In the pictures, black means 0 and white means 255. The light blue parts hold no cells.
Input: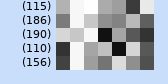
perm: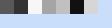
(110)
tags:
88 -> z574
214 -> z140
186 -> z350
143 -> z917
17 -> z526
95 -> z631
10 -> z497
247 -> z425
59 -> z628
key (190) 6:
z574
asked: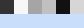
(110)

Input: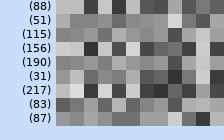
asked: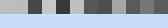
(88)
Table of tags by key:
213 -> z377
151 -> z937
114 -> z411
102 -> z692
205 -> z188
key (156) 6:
z377
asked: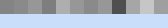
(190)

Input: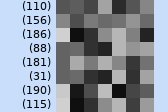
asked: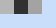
(31)
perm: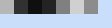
(186)
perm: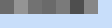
(156)

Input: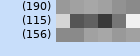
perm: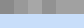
(190)
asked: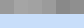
(190)
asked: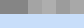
(156)

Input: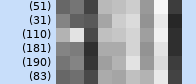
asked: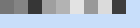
(190)
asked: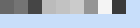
(51)
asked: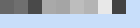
(83)
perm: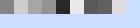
(31)

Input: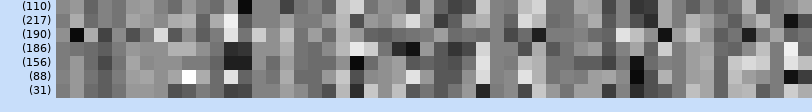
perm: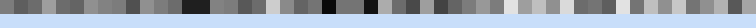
(156)
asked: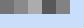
(217)

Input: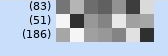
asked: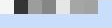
(51)
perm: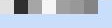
(186)
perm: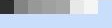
(51)

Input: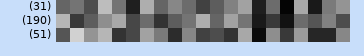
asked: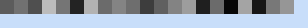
(31)
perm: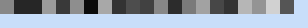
(51)

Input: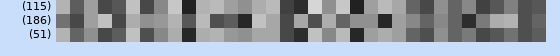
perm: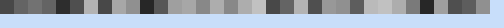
(51)
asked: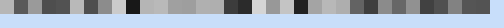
(115)
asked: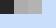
(51)
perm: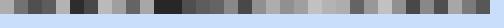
(51)

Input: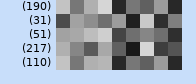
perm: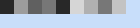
(190)
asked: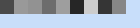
(31)

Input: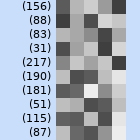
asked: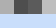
(51)
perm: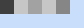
(217)
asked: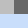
(87)
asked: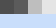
(190)
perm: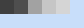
(31)

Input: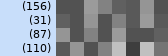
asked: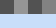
(31)
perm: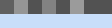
(87)
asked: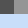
(31)
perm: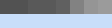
(31)
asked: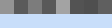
(87)
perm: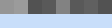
(31)
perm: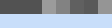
(156)

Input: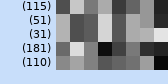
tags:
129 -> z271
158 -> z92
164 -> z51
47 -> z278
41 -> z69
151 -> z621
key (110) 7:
z92
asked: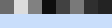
(181)
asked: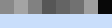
(110)
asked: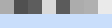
(31)
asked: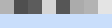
(31)

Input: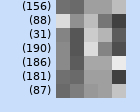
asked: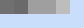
(156)
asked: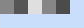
(190)
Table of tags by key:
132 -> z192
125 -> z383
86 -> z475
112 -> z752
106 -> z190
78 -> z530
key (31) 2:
z475

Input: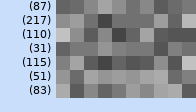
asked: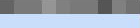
(31)
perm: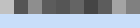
(115)
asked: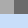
(51)
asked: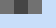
(217)
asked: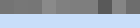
(31)

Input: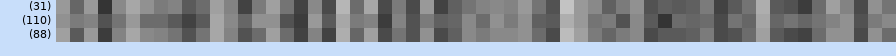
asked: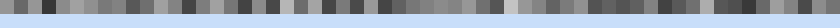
(31)
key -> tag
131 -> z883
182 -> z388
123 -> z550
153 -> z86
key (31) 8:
z550
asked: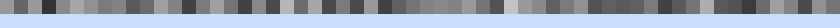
(31)
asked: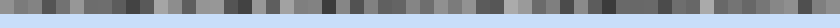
(110)
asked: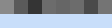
(110)
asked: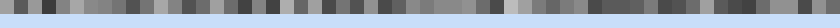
(88)

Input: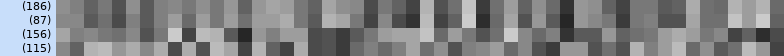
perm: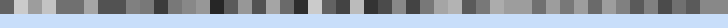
(87)
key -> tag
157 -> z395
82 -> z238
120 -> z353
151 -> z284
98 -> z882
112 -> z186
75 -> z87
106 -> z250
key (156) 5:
z186
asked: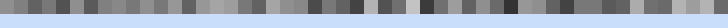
(186)
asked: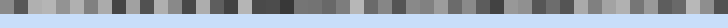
(115)
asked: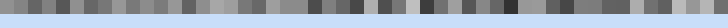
(186)

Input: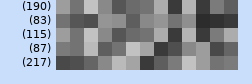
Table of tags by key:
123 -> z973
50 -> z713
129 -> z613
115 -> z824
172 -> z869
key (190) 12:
z973
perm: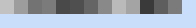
(217)

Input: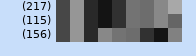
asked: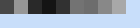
(217)
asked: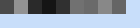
(115)
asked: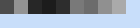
(217)
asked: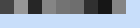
(156)

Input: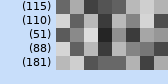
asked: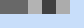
(181)
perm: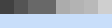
(181)
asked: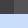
(115)
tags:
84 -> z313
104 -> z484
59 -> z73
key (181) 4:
z484
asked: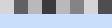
(110)

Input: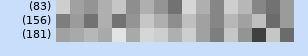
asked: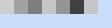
(181)
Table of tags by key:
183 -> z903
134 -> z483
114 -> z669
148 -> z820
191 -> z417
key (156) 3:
z669
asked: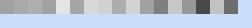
(181)
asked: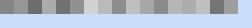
(156)
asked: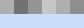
(156)

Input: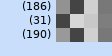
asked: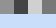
(186)
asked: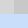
(31)
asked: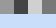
(190)

